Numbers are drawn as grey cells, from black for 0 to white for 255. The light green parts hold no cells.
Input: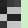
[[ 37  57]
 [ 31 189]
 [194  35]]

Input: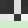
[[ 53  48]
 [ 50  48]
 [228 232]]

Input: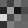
[[101  65]
 [ 34 161]
 [216  75]]

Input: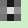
[[116  26]
 [130 220]
 [118  28]]

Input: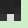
[[ 35  37]
 [ 38  36]
 [ 52 220]]

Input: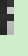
[[ 40  53]
 [ 43 201]
 [ 47  45]]

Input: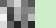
[[101 162]
 [207  74]
 [243  60]]

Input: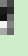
[[123  68]
 [ 27  43]
 [ 17 106]]

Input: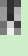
[[125  49]
 [154  51]
 [155  41]]
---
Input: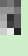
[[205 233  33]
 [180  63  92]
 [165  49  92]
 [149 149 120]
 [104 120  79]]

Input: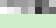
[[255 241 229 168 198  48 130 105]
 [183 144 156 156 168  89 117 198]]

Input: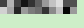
[[209 166  36 154 123 110  52 138 194   5 154]
 [ 66 179  66  20  52  94 154 194 221  80  80]]

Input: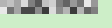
[[232 115 165  72  72 139  59 219 139 180  59 180 100 127]
 [180 193 165 219 127  87 193 207 127 100 152 115 232 152]]

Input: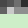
[[ 98 201 142 142]
 [ 71  84 110  45]]

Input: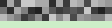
[[185 153 127  59  90 141  59 200 141 185  74 153 141 127 127 185]
 [115  46 169 127  46  33 153  90  59  74  90  74 200  59  33  74]
 [ 46 169  74 200 200 169 169  46 169  59 185 169  74 185 169 153]]

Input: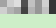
[[207 179 163  66 179 150 193  53]
 [163 207 222  79 193 150 207  53]]
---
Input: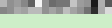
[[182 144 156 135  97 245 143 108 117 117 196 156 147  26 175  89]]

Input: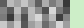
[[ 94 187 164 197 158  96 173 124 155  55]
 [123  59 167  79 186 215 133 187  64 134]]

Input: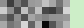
[[144  62 123  82 153 158 193 166 116 169]
 [125  82 143  82 165 144 131 147 148 153]]

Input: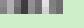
[[140 174 118  62 145 113 224 127 111]]

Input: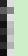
[[ 35 222]
 [ 48 224]
 [ 45 179]
 [ 46 176]]

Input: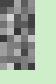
[[ 69  69 166  92 142]
 [153 210  86 134  66]
 [155 187  52 139  88]
 [155 127 126  94 121]
 [122 112 113 125 138]]

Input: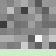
[[142 130 155 172 140  88 152 148]
 [134 112 132 137 142 165 117 133]
 [127 134 123 137 137 131 135 164]
 [141 123 129 205 131  96 164  87]]
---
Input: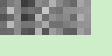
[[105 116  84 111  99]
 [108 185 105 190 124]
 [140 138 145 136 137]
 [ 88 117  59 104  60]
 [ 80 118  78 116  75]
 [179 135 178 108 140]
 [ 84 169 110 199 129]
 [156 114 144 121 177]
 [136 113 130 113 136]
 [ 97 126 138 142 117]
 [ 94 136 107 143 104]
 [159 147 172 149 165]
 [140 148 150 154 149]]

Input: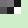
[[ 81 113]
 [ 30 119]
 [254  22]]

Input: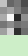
[[159 118 171 145 194]
 [211 140 247 162 102]
 [ 46 111  39 126 118]
 [109 121 142  97  76]]

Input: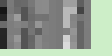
[[ 37  37  38 107  37  21  78]
 [125 128 125 125 129 120 122]
 [139 151 125 131 156 109 104]
 [ 84  84  84 127  84  84 106]
 [104 102 117 113 108 113 120]
 [138 138  96 150 115 138 138]
 [127 125 127 127 114 139 139]
 [124 124 124 124 124 124 124]
 [121 121 121 121 121 121 121]
 [219 207 126 185 185 185 159]
 [149 142 149 135 132 182 158]
 [101 101 101 101 118  68  95]
 [124 124 124 125 124 124 124]]

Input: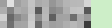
[[181 208 174 159]
 [111 104 130 225]
 [163 137 173 160]
 [165 156 167 173]
 [205 199 192 195]
 [106 142  89 170]
 [173 185 182 176]
 [159  96 137 150]
 [163 162 146 165]
 [174 163 174 180]
 [184 110 194 184]
 [175 171 196 185]
 [ 59 153  88 213]]

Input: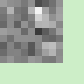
[[133 108  96 137 158 105 115 124 157]
 [148 130 132 113 148 140 139 179 143]
 [129 131 104 143 146  97 127 119 139]
 [126 113 126 143 106 147 106 111 121]
 [152  87  88 142 142 117 132 181 144]
 [145 125 135 138  58 178 209 243  77]
 [122 159 182 107  92 181 183 162  94]
 [120 179 189 102 118 173 145 123 113]
 [143 139 154 117 157 136 163 159 147]]
